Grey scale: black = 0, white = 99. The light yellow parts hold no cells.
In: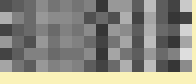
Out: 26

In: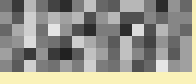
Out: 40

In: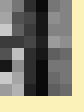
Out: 78

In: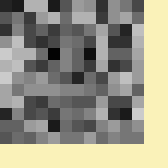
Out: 19

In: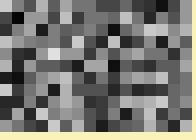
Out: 19

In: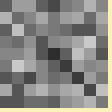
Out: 37

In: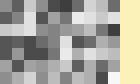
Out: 78

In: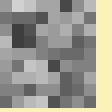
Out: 55

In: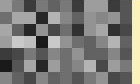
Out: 65
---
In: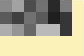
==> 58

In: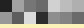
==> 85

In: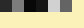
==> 48

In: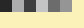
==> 67

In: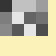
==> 44

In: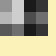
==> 43
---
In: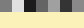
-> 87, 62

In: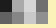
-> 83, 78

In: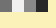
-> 93, 53

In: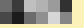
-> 83, 74

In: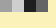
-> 80, 62

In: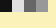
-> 87, 59

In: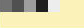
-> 92, 61

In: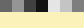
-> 89, 76

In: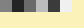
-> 93, 73
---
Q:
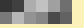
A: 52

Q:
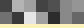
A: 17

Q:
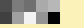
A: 94

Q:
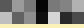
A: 83

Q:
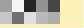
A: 86

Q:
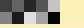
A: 86

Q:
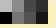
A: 45

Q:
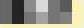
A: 63

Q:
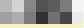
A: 44

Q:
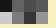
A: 48
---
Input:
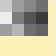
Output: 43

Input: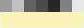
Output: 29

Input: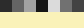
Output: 8

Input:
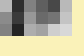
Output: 37

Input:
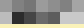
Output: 60

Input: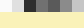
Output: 44

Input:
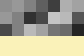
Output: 37

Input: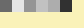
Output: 75
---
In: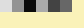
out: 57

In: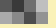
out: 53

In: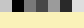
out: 1

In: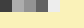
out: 67

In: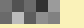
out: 73

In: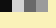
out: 82

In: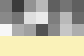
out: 67
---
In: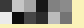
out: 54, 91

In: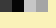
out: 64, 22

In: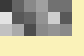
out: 44, 75

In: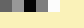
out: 98, 39

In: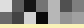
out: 49, 41

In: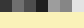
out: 88, 21

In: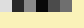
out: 43, 86

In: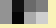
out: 49, 57

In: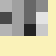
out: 53, 70

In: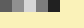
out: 13, 36
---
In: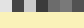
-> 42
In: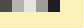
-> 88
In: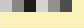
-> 82
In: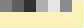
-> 68
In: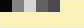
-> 83
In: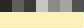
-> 54
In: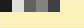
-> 38
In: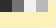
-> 45
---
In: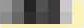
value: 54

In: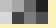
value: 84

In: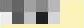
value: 92

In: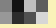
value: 59

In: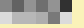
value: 85

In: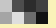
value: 64

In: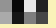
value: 66

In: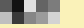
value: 74

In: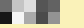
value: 9

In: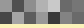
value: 27
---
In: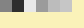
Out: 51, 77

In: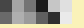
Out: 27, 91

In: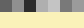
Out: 38, 60

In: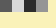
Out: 35, 58

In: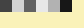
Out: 26, 9

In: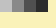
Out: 75, 17

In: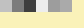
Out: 75, 66
